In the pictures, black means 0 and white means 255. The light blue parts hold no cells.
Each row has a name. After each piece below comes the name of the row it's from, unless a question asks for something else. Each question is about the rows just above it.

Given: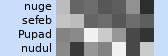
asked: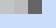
sefeb
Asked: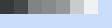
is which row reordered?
nudul
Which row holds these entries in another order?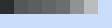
nuge
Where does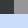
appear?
nudul
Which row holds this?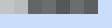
sefeb
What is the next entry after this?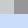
[72]
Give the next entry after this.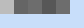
[94]

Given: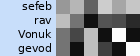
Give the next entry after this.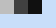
[252]
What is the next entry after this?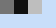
[64]
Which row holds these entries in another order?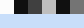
gevod
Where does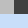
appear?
gevod

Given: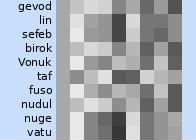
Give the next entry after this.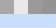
[70]
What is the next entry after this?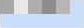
[168]
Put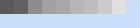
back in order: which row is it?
nudul

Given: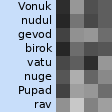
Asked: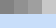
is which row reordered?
rav
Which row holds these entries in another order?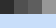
Vonuk
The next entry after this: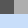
[102]

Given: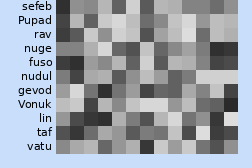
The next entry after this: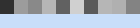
[68]
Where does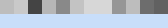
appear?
Vonuk
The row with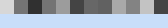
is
gevod

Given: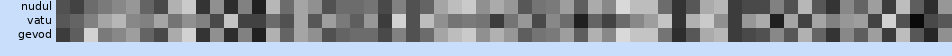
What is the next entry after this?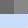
[158]
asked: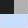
gevod
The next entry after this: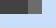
[81]

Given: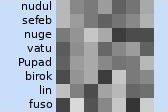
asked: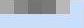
Pupad
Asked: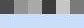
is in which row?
birok
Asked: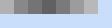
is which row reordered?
sefeb
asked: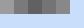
sefeb
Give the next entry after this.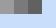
[116]
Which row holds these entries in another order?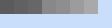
vatu

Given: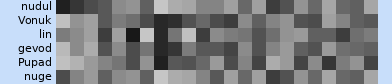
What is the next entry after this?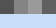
[82]
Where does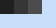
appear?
nudul
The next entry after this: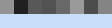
[68]
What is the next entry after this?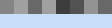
[166]
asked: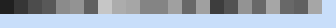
nudul

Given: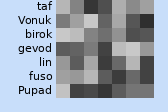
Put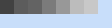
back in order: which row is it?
gevod
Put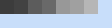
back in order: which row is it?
fuso
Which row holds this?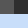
Vonuk
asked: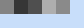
taf

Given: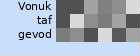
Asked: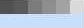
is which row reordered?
gevod
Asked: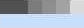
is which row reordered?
taf
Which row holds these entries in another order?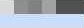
Vonuk
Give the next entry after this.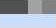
[142]
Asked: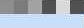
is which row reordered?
taf
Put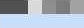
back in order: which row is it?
taf

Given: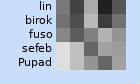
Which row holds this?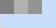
fuso
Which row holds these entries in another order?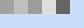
sefeb
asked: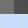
birok
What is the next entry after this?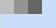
[162]

